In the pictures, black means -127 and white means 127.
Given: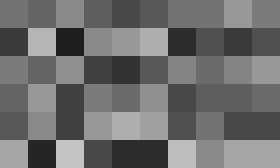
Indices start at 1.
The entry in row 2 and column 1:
-69
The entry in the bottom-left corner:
38
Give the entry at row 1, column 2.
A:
-27
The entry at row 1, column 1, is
-12
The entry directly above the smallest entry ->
10
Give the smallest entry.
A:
-96
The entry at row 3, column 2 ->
-27
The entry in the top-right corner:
-4
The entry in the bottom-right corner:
38
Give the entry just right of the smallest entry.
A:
10
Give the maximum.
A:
68

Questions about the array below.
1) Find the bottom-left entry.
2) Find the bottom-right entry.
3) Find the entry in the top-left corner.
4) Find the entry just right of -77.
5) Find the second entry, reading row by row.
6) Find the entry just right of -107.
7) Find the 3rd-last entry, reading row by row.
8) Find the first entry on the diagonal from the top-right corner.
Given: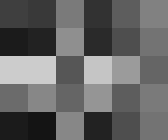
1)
-100
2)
-12
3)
-64
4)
-34
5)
-70
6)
7
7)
-93
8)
1

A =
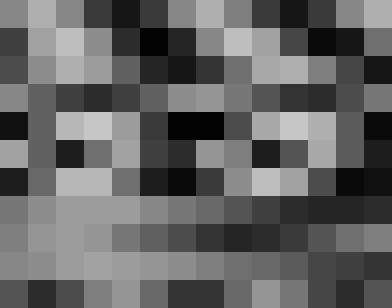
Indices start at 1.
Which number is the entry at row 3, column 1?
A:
-51
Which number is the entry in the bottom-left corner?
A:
-43
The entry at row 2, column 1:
-63
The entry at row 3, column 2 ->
13
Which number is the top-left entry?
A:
7
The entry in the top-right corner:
47
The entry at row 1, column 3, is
7
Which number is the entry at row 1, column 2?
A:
47
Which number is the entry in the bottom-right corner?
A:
-43
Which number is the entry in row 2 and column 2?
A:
34

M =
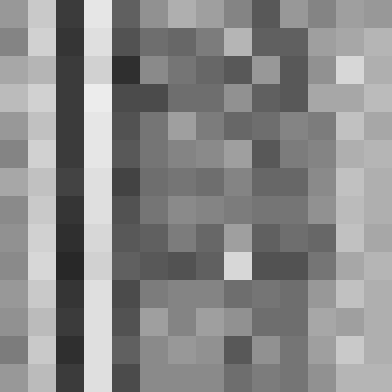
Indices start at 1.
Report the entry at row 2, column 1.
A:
4
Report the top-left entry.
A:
24
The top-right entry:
24
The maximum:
108
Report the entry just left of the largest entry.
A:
-68
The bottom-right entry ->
53
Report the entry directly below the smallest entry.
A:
-74
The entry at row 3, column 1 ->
39
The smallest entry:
-87
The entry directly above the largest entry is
81
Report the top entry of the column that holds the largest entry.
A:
102
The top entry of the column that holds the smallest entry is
-68
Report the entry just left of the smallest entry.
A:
87
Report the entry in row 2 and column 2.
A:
81
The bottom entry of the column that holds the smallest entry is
-68
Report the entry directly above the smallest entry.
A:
-80
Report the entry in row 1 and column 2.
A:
73
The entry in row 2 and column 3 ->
-74

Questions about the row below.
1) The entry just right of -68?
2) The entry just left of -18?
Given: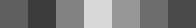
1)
2
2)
23

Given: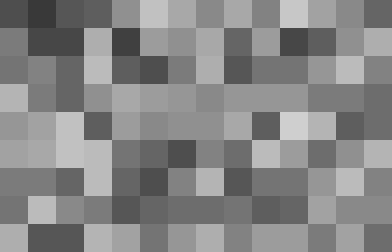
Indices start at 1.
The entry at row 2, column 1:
-4
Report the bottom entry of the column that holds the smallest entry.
-41
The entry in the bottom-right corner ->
-18
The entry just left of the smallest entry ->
-49
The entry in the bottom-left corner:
46
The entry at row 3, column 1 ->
-11
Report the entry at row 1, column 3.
-41
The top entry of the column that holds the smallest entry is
-70
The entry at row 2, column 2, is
-56
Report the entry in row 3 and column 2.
2
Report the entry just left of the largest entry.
-33
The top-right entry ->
-26
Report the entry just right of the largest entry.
52
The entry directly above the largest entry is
22
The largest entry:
79
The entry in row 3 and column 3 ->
-26

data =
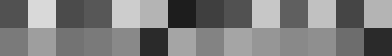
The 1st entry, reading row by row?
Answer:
-46
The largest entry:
89
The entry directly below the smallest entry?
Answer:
37
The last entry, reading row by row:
-85
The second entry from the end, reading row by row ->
-18
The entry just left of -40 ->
-52
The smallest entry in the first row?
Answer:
-98
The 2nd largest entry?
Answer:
77
